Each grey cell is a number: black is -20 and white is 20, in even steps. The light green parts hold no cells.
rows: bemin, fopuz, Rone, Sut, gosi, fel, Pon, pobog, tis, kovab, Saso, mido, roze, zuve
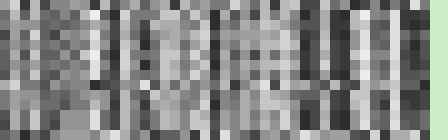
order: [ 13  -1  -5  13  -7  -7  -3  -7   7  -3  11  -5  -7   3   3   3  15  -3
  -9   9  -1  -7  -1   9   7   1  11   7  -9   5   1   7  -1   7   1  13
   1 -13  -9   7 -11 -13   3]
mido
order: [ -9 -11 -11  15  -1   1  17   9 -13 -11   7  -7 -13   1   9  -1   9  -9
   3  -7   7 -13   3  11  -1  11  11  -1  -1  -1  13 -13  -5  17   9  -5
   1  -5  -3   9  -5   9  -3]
fopuz
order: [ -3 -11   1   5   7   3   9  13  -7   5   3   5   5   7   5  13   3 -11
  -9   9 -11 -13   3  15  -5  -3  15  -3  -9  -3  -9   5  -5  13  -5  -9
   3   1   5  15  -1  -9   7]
Sut
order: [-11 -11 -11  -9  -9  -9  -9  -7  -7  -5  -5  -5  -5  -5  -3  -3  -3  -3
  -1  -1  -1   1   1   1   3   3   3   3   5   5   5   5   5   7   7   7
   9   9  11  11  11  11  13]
kovab
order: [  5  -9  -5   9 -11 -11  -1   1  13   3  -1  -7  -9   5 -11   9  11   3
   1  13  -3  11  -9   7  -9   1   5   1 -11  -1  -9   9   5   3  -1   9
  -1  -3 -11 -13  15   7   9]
Saso

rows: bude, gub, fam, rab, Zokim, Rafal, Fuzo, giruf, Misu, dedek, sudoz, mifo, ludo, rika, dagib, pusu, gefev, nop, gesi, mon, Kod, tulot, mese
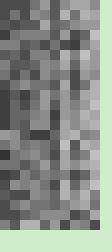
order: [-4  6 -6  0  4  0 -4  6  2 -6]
Fuzo
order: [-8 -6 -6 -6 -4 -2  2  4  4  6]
fam
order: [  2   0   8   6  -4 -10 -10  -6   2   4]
rika
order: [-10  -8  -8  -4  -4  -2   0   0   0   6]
nop
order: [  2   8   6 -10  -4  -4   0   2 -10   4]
mifo
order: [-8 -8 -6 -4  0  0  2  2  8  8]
mon

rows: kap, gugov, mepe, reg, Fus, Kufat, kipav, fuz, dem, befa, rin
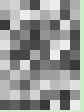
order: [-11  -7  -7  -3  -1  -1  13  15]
kipav
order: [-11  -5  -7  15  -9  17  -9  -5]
rin

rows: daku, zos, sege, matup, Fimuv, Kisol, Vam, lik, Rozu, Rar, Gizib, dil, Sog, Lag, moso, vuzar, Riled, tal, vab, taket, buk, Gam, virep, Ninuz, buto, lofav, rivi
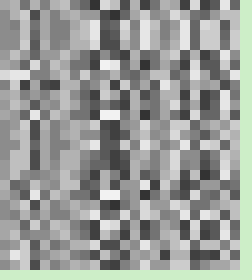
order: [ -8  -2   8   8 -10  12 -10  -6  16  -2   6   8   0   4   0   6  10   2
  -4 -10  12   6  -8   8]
Rar
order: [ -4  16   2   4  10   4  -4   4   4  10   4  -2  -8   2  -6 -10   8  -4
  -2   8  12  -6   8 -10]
Kisol
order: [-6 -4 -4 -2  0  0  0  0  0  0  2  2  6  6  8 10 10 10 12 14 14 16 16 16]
Gam
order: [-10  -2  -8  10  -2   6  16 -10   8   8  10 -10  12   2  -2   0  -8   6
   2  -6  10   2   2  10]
Ninuz
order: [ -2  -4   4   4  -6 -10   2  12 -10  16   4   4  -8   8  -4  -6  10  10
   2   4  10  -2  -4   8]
vab
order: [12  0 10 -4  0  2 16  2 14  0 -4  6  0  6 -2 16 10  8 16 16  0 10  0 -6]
lik
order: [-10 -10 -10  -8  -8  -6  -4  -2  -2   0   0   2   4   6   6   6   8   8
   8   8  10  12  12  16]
Rar

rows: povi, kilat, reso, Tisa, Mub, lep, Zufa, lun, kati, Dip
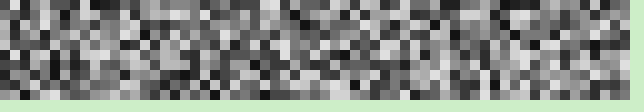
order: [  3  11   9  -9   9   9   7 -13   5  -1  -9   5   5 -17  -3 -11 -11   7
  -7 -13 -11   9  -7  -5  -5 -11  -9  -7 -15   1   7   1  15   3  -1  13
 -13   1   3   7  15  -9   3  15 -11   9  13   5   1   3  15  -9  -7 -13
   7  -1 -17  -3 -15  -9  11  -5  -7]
Zufa
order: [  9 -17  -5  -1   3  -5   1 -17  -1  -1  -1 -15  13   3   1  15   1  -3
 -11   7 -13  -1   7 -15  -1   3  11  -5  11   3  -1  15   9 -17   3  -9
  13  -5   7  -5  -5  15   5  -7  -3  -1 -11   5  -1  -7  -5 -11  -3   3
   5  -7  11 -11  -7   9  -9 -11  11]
Tisa
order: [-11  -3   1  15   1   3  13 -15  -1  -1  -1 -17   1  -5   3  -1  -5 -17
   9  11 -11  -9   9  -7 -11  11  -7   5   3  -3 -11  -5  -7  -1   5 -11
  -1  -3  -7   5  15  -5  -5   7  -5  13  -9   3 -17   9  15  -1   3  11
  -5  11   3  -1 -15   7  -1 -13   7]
Tisa
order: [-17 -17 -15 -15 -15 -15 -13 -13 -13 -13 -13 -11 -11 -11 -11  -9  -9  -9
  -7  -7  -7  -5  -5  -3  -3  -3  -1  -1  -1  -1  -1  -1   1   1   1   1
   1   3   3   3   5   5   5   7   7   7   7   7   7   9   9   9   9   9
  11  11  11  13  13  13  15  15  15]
lun
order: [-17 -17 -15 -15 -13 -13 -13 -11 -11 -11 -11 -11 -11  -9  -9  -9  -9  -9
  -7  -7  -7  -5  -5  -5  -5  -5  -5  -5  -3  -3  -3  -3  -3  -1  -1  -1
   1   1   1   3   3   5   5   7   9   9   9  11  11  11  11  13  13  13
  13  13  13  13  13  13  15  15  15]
Mub
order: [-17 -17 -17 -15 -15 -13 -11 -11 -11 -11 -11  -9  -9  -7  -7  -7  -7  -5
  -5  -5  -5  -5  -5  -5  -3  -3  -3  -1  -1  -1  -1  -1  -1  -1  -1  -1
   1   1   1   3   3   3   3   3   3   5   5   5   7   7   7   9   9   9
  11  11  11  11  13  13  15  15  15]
Tisa

